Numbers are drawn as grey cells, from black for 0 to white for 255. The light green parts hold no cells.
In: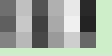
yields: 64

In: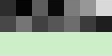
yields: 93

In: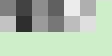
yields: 141

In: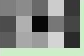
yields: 7

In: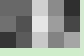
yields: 228

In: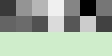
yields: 181
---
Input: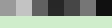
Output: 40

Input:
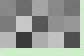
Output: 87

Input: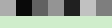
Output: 147

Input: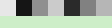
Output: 203

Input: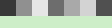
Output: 109

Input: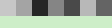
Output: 133

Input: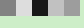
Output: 24

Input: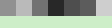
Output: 40

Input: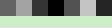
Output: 0
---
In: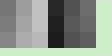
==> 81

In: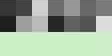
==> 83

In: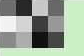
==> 17

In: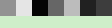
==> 33

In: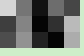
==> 4

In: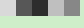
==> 191
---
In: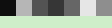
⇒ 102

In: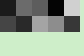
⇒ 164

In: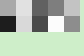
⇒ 74

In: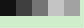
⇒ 116

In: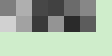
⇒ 148

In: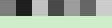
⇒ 157

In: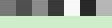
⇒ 248

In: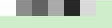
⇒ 171
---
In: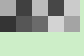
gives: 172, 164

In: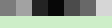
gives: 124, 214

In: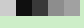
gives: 204, 161

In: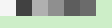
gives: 245, 107

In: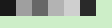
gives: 25, 41

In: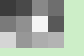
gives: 59, 179
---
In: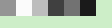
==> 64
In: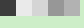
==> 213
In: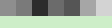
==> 85
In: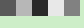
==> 41
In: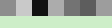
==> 115
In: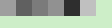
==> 145
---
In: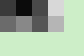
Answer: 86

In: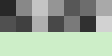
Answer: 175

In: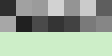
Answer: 74

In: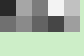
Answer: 99

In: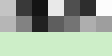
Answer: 33

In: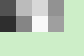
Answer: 248

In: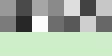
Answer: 252
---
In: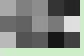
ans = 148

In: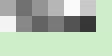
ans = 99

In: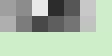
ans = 72

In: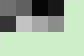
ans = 166

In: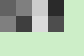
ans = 219

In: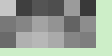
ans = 163

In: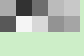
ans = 216
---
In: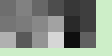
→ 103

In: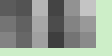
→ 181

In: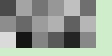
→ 117

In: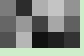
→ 174

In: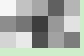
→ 168

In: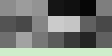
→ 147
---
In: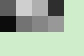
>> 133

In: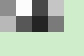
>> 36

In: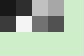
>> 114

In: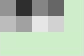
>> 230

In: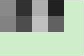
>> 192

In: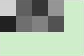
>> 129
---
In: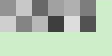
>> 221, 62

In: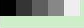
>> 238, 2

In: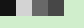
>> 212, 20

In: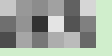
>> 228, 50

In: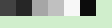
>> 247, 11

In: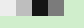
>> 236, 22
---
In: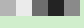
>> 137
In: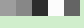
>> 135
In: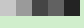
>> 98
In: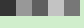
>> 119
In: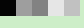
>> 158
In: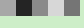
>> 138
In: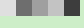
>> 159
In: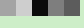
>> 126
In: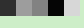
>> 130
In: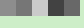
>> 118
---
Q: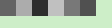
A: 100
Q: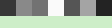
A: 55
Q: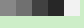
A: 135
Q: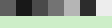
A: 94
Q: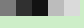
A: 123
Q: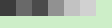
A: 60
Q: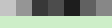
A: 196
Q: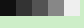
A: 16
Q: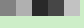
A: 130
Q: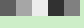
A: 95
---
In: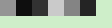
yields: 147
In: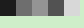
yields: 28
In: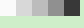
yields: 250
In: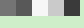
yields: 116
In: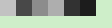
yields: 193
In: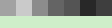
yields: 161
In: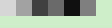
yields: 214
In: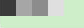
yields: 58
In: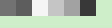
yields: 114
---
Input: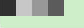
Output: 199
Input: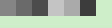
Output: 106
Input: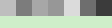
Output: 124
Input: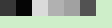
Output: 5
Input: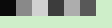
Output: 137
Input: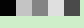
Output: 196
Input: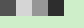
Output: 213
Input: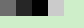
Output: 38
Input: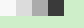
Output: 220
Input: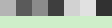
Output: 90
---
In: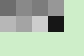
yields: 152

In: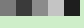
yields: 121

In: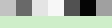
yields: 227

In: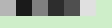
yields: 25

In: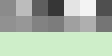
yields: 131

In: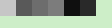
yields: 89

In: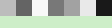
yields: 248

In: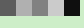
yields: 93
